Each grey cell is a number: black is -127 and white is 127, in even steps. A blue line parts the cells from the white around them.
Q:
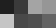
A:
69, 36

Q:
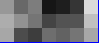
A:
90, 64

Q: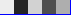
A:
109, 82

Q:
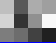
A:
120, 84

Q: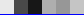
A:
105, 69

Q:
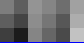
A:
66, 45

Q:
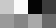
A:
122, 73

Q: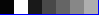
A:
127, 46

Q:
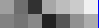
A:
113, 75
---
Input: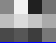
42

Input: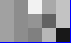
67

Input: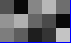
-119

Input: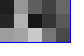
-39

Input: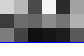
49

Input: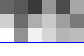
-5
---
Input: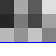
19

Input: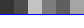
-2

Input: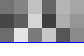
71

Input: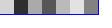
58

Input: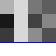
88

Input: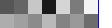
3
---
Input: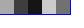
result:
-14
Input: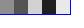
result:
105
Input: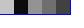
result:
-62
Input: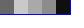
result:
-112
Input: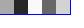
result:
83
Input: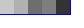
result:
-76
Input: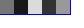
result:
25
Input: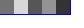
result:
-76
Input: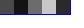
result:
-85
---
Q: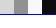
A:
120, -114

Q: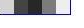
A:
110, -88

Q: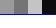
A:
68, -115

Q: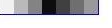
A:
113, -114

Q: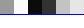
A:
123, -116

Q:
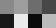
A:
106, -116

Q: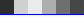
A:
107, -82

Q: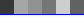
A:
78, -71

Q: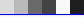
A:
121, -97

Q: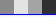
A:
99, -79
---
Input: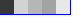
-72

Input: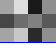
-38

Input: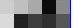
90

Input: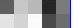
99

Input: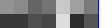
-48

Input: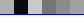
-117

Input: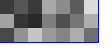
69

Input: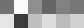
-68

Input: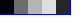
-124

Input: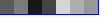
-103
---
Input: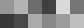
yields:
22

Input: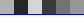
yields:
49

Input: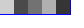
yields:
79

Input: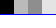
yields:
-126

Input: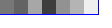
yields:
-8

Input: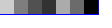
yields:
77
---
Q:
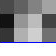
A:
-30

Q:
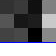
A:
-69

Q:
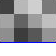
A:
56

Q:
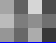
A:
-30

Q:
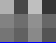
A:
-56

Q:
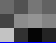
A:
-45
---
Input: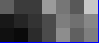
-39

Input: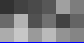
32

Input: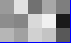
39

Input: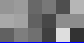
-49

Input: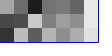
-27

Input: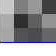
24
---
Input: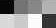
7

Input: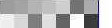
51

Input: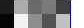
-21

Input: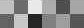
104

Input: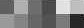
-17

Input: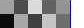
91

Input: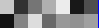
-10

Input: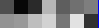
-85
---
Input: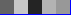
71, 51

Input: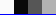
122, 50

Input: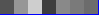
78, 22

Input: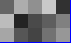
73, 60

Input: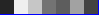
111, 70

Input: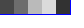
91, 58

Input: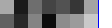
73, 41

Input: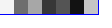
116, 69
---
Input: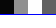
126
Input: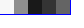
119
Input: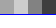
77
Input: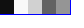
121
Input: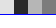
98
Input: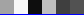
119
